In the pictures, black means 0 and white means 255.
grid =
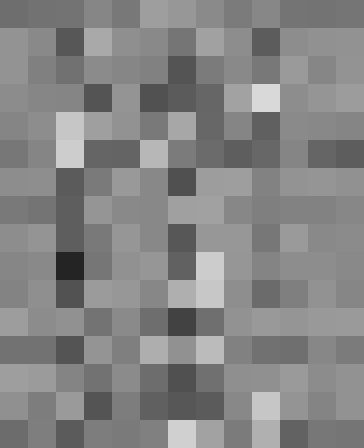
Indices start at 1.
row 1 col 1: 110
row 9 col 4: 121
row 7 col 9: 158
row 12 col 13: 154
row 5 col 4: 159
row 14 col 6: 109
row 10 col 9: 150
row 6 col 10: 103
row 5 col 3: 198
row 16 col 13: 117
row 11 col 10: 107
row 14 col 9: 143
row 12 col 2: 140
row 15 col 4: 84
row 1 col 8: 138
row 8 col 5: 137
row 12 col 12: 153
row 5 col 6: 121
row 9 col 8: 151
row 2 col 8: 161
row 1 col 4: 134
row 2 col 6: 137
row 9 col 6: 136
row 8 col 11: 130
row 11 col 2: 143
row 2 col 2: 137
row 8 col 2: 116
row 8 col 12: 130
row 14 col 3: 132
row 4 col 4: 84
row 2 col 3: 87
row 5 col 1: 133
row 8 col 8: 161
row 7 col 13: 145
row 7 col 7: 80
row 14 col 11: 154
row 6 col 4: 101
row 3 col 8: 123

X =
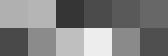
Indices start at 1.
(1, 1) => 176
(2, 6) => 79
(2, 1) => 73
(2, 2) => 139

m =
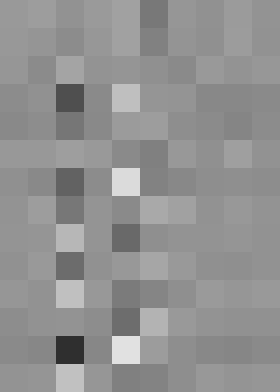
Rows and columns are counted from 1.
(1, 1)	153
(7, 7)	136
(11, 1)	150
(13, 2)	135
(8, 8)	146
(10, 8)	144
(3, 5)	149
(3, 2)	139
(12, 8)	147
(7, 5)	219
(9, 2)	149
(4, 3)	79
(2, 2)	149
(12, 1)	141
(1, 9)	155
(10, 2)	153
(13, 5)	225
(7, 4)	140
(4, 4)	138
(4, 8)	136
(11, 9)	150
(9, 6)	143
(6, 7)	152
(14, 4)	150
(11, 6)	133
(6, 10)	146
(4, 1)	140
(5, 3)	118
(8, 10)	147
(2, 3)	140
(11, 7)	143
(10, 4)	145
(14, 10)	150
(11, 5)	123
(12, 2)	146

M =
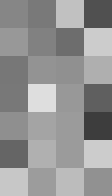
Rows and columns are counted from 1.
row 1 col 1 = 134
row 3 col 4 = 175
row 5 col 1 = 143
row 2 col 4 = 204
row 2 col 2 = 129
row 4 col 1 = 120
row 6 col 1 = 101
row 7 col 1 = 199
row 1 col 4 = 80

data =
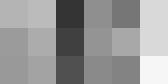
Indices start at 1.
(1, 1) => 180
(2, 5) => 168
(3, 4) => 138
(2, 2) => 172

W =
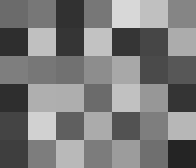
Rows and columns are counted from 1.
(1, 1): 107
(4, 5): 193
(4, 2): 175
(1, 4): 119
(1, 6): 192
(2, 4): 194
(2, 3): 53
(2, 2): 192
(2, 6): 70
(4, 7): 52
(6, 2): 125
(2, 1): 46
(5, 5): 82

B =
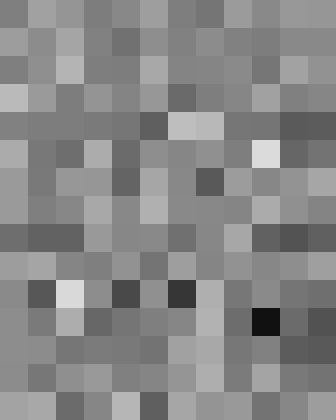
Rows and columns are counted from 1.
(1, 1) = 127
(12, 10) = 17
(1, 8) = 117
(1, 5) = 136
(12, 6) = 127
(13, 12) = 89
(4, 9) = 134
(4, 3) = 125
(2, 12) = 137
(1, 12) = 150
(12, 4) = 103
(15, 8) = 148
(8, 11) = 144
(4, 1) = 186
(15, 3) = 107
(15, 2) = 168
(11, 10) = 138
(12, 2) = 122
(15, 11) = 135
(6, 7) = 134
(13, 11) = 92
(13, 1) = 141
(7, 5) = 100
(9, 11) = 83
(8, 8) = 136
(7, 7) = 136
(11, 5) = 73
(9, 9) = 167
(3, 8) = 133
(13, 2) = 140
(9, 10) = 97
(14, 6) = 133
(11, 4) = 141
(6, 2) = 120
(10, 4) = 127
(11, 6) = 144

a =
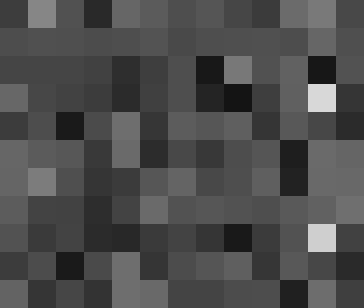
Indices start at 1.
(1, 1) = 61
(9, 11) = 82
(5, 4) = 75
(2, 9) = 79
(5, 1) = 60
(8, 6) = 106
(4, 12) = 216
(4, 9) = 20
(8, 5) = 67
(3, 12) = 23
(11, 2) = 53
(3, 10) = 81
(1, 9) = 70
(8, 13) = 111
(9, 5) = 40
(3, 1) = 69
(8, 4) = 45
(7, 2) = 124
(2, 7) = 73
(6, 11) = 30
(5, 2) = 77
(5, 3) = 26
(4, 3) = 66
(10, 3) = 26
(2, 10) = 80
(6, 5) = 106
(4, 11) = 96
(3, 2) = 69
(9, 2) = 58
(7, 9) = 78
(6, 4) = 57
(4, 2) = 71
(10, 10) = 54
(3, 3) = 69
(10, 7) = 76

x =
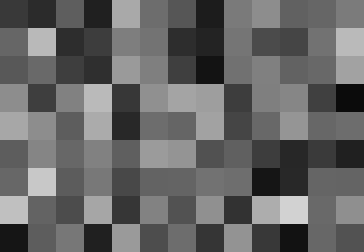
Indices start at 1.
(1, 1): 57
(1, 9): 122
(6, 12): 58
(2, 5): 126
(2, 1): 102
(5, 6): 109
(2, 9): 117
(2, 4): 61
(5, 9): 69
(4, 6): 144
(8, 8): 144
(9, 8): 53
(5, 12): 103
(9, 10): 56
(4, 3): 129
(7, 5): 72
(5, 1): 167
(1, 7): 86
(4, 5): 55
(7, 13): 100
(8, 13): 143
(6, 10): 61
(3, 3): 62
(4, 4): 186
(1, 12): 102
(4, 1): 141
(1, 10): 141
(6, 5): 95
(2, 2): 185
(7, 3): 92
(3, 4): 47
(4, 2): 62
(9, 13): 82

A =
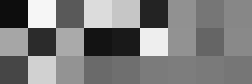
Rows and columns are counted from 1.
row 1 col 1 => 13
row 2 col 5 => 25
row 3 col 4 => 106
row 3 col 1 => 70
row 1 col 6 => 35
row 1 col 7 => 145
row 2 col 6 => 238
